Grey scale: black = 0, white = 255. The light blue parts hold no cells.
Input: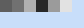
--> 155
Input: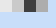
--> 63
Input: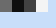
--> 65
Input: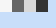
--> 216
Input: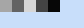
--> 68
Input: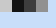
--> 61
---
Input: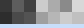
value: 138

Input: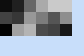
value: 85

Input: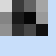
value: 6

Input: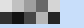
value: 104

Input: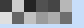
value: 69

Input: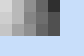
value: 110

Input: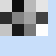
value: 162

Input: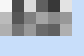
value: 140
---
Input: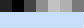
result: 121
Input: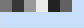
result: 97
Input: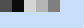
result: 127
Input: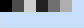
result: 174
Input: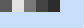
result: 44
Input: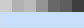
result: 62
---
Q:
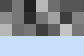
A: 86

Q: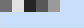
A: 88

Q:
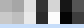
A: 22

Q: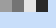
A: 228

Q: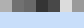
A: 220

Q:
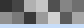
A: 133

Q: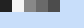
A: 106

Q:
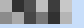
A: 61
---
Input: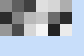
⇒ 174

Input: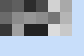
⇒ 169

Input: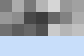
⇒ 161

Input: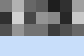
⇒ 160

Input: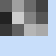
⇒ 65

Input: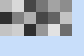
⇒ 141
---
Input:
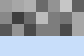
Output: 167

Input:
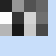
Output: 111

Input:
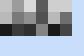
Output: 110

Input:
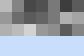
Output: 164

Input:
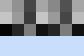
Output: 187

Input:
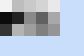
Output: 168
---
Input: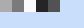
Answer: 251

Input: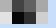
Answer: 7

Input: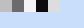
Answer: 244

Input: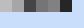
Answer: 117

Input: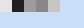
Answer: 156

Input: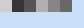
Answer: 175

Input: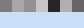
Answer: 38
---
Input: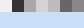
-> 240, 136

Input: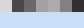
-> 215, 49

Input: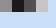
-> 144, 197

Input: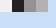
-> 240, 178

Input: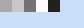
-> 169, 33

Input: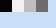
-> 5, 109

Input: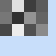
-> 109, 138

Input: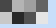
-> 71, 229

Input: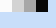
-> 251, 8
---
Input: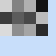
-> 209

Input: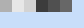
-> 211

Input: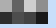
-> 174

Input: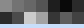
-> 162

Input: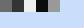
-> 153

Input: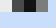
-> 124
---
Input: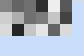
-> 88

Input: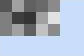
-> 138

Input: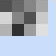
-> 166

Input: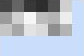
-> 207

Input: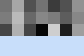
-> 146

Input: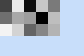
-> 122

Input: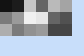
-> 164

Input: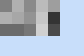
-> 158

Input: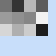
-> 92

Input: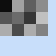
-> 140
